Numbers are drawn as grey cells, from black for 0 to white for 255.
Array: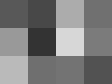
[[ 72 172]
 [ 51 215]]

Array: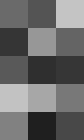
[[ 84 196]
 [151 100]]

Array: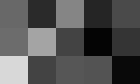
[[ 42 133]
 [164  67]]

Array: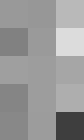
[[151 185]
 [154 220]]

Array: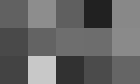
[[141  95]
 [ 99 110]]

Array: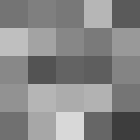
[[127 120]
 [163 135]]
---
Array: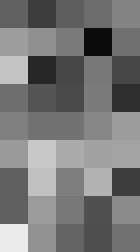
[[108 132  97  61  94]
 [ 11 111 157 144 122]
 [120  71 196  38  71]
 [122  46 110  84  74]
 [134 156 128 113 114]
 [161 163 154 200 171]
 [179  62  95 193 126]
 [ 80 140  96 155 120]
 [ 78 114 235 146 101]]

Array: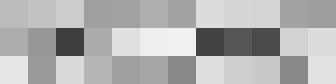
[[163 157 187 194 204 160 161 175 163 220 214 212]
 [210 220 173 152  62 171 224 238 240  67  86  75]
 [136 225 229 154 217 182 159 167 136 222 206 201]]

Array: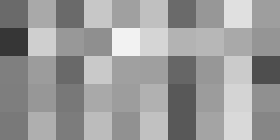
[[224 158 106 169 106 199 160 192 106 151]
 [169 149  54 207 152 143 242 213 179 183]
 [203  78 127 156 105 201 160 159 102 151]
 [212 144 126 151 120 169 157 177  88 156]
 [217 134 121 175 124 188 145 193  88 164]]

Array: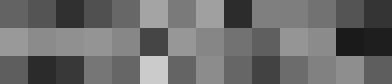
[[ 84  52  99  84  48  80 103 164 122 160  44 127 126 114]
 [ 26  30 153 139 144 148 135  69 151 134 114  95 149 139]
 [142  94  94  43  56 118 102 203 100 140 102  66 108 129]]

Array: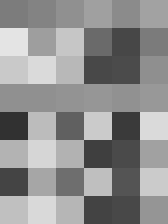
[[139 162 124 131 144 160]
 [ 71 123 228 158 198 106]
 [ 75 143 201 218 184  72]
 [145 152 144 144 147 150]
 [ 58 218  49 188  96 203]
 [ 74 161 179 214 178  63]
 [ 84 203  68 166 110 191]
 [ 72 149 192 217 182  67]]

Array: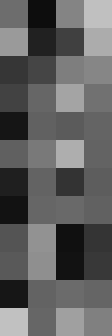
[[132 192 109  13]
 [ 64 172 154  33]
 [126 134  54  69]
 [164 113  66 102]
 [ 91 100  21  97]
 [174  99  96 121]
 [ 51  93  31  99]
 [105  97  18 102]
 [ 16  52  84 146]
 [ 18  56  89 143]
 [107 101  22  99]
 [160 128 193 102]]
